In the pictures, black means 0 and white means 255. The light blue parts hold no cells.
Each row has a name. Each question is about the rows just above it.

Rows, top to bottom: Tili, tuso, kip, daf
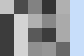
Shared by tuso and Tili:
[176]
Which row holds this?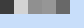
daf
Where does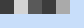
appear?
kip

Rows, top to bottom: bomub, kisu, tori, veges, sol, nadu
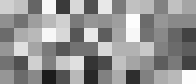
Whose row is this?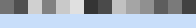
sol
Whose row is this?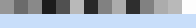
nadu
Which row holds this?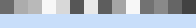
tori
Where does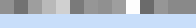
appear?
kisu

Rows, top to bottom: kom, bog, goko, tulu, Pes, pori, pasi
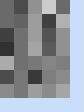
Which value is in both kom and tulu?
[145]
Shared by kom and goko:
[145]
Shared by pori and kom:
[76]
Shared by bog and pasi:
[157]

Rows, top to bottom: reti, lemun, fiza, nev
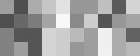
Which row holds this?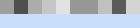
reti

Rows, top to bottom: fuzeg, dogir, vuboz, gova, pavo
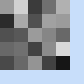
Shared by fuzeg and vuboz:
[155]
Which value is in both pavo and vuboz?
[104]
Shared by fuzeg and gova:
[112]

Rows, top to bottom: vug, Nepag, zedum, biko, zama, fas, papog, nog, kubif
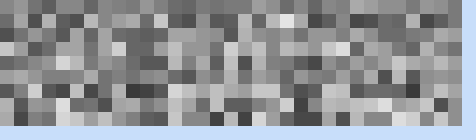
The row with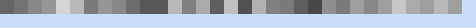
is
zama
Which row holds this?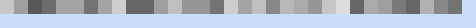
biko
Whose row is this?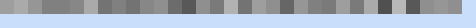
fas

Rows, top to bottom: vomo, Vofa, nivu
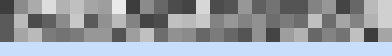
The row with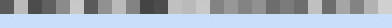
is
Vofa
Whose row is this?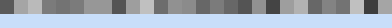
nivu

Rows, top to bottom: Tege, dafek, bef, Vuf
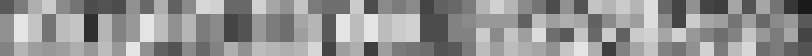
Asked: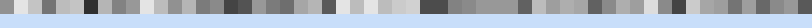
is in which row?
dafek
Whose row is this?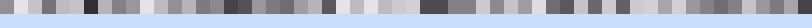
bef

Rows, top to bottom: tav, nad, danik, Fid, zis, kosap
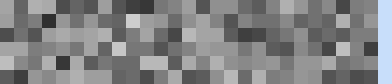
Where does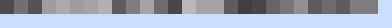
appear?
danik
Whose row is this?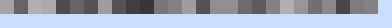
tav
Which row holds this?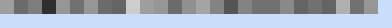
nad
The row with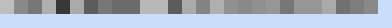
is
zis
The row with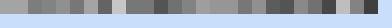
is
Fid

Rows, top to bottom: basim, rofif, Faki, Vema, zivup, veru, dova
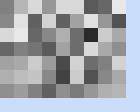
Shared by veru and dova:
[175]
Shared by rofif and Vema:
[162]
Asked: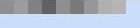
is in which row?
dova
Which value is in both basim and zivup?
[129]
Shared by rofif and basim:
[150]
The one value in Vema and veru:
[169]

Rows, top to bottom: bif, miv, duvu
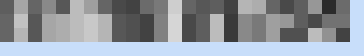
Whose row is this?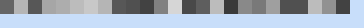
duvu
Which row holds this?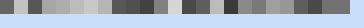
miv

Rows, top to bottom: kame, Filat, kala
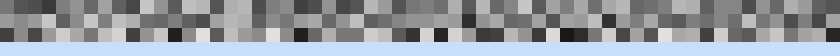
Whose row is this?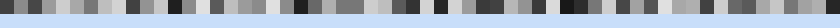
kala
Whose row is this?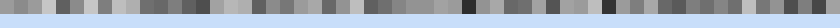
Filat

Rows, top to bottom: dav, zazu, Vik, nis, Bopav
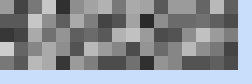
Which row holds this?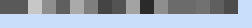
zazu
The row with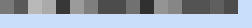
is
Bopav
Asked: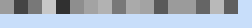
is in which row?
dav
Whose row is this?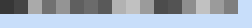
Vik

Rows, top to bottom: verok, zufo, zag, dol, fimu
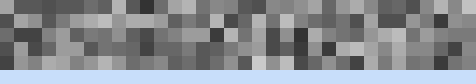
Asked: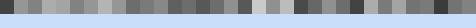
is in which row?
fimu
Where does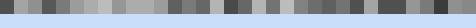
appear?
zufo

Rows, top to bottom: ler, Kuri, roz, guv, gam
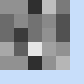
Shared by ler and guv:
[145]
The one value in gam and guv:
[145]
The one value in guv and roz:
[145]

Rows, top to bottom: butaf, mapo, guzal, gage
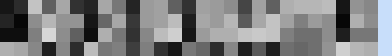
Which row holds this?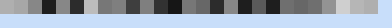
gage
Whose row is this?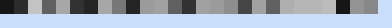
butaf
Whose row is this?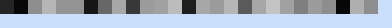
mapo

